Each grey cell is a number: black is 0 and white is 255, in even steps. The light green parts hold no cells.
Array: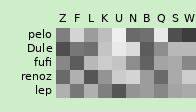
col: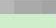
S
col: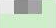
Q

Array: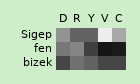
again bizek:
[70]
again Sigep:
[99]
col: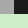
C
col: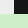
V

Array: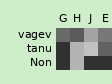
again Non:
[49]
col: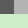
H

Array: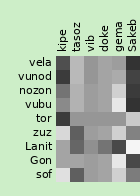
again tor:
[150]
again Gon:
[164]

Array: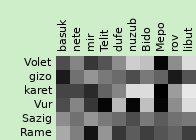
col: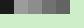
rov
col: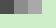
basuk
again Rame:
[62]
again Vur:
[6]
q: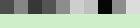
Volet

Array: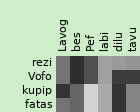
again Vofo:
[60]
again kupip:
[52]

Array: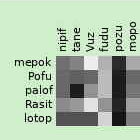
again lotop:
[82]
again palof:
[29]
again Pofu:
[104]
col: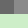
nipif
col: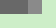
nipif

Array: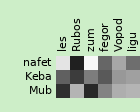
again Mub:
[180]
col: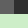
les
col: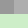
Vopod
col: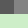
fegor
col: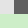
les

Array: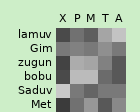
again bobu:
[187]
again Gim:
[121]
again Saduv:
[121]
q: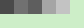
lamuv

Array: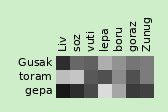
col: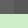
vuti
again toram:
[80]

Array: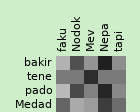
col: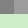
Mev
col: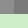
tapi
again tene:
[122]
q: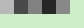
pado
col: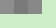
tapi
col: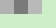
faku

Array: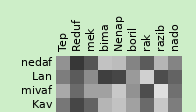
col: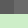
Reduf
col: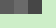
Reduf
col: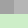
bima
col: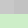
Nenap

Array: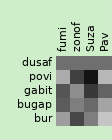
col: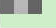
Pav
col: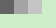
Pav
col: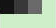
Suza
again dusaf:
[111]

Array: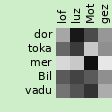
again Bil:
[90]
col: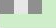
gez
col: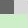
lof
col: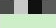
Mot

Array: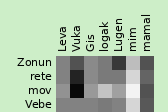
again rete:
[122]
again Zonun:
[82]
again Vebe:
[130]
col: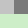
logak

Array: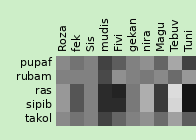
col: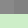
Roza
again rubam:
[129]

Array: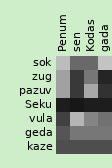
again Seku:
[29]
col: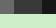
sen
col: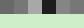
Kodas
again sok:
[105]
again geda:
[119]
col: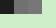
gada
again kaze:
[78]

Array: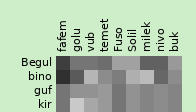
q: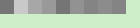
kir
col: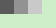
golu
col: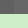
nivo
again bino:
[140]
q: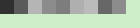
bino
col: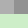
Solil

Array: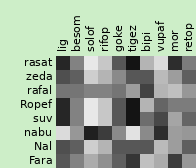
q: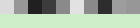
nabu
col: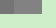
besom

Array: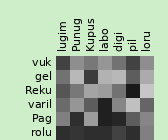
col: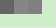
loru
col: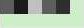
pil
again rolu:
[46]

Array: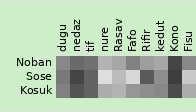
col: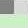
Fafo
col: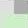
nure
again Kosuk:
[172]
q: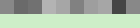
Noban
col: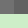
tif

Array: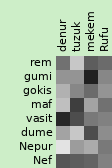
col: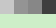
tuzuk
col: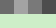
mekem
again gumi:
[148]
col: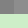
Rufu
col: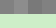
Rufu

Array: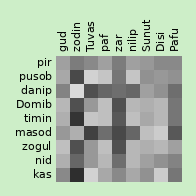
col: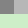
gud
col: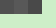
zar
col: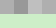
gud
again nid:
[183]
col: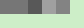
Pafu
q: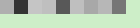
timin
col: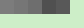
zar

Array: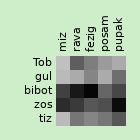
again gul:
[171]
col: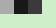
rava

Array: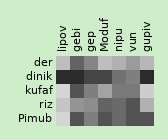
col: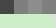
gep
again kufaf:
[121]
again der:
[189]
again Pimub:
[83]
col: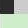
gupiv
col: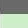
nipu

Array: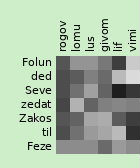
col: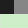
lif
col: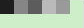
lif
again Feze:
[140]

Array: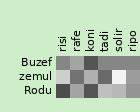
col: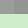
ripo
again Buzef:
[134]
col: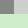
risi

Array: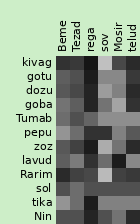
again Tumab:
[142]
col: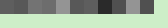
Beme
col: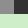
sov
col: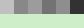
sov
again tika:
[129]
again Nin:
[80]
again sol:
[80]

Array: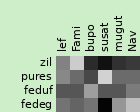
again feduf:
[86]
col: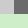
Fami
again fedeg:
[115]
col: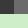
Nav
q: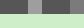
feduf
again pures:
[107]
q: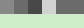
pures

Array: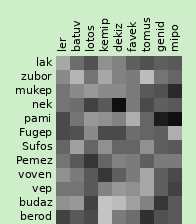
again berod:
[89]
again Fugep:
[74]
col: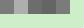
favek
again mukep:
[138]
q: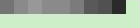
mukep
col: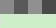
kemip

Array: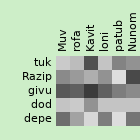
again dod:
[196]
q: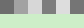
depe

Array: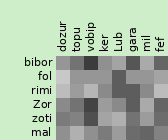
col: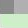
Lub
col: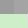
ker
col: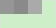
mil
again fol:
[150]
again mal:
[144]

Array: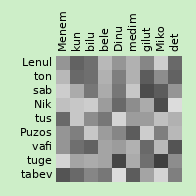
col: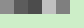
Miko
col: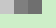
kun

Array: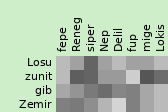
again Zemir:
[128]
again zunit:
[154]

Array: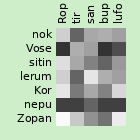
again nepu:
[64]
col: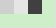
Rop
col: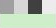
lufo
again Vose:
[51]

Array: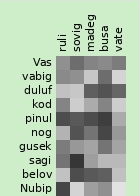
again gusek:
[164]
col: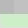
vate
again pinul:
[77]
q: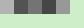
nog
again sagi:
[185]
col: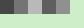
busa

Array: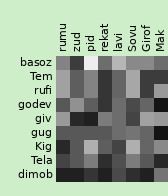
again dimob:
[32]
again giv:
[153]
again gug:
[88]
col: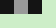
Mak
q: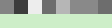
basoz
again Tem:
[60]

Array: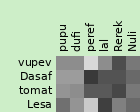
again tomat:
[89]
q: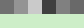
Lesa
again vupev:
[141]
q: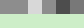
vupev

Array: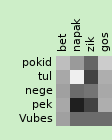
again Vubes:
[108]
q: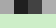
pek
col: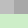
bet
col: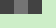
zik

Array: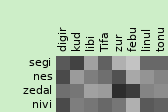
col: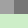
libi
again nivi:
[118]

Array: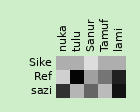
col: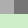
Tamuf
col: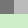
Tamuf
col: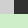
nuka
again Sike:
[174]
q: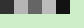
sazi

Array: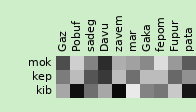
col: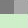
Gaz
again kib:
[167]
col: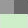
Fupur
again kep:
[188]
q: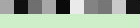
kib
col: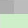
zavem

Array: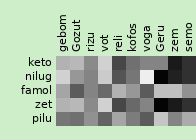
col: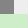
voga
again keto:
[132]

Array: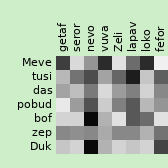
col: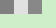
Zeli
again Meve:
[43]
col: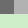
loko
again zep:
[136]
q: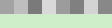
das
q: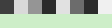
Meve

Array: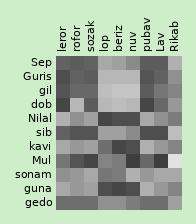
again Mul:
[62]
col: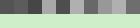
pubav
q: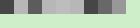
dob
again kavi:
[152]

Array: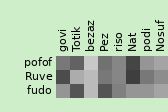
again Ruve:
[120]
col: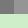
podi
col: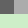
Totik
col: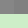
riso
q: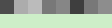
Ruve

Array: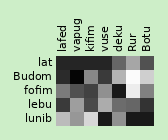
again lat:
[37]
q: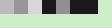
lunib
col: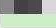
kifim
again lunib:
[25]
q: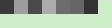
lebu

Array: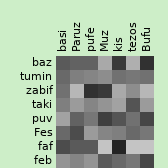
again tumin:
[113]
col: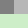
Paruz

